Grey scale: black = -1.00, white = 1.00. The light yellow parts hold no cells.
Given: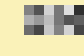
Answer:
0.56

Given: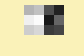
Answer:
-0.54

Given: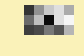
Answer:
-0.06

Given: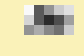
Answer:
0.06

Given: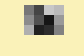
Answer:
-0.65

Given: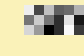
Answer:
-0.99

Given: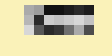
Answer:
-0.67

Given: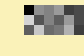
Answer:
-0.16
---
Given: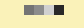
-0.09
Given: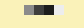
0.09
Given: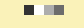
-0.61
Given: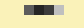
-0.28
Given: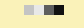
0.54
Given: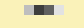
0.49
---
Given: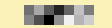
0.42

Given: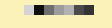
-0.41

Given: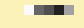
-0.74

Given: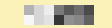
0.05

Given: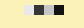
0.55

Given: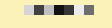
0.85

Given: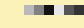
-0.33

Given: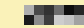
0.53
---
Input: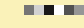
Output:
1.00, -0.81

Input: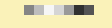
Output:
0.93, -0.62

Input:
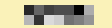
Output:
0.71, -0.98

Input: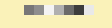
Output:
0.91, -0.53

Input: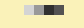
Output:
0.66, -0.62

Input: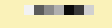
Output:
0.90, -0.92

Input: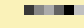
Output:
0.50, -0.99

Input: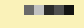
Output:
0.51, -0.85

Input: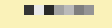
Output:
0.83, -0.69
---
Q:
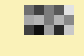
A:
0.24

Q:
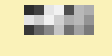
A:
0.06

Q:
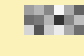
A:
0.59

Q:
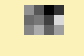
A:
-0.24

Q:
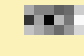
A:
0.10

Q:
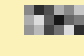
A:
-0.47
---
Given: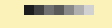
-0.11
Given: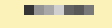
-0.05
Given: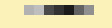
-0.23
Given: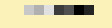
-0.37
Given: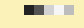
0.48
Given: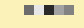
0.02
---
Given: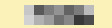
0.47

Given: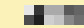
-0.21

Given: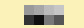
0.55

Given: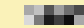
-0.42

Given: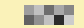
0.06

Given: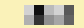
-0.30
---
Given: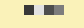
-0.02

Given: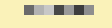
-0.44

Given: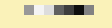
-0.25

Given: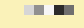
-0.66

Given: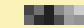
0.07

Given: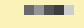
-0.51
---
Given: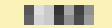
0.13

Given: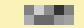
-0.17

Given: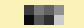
-0.33

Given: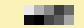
-0.45

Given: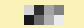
-0.18

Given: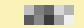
-0.54

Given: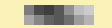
-0.13
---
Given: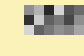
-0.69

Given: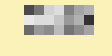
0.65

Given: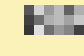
0.20

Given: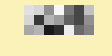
0.13

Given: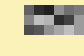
-0.75

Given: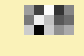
0.98

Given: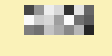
0.86

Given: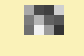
-0.50

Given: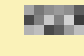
0.11

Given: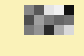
0.78
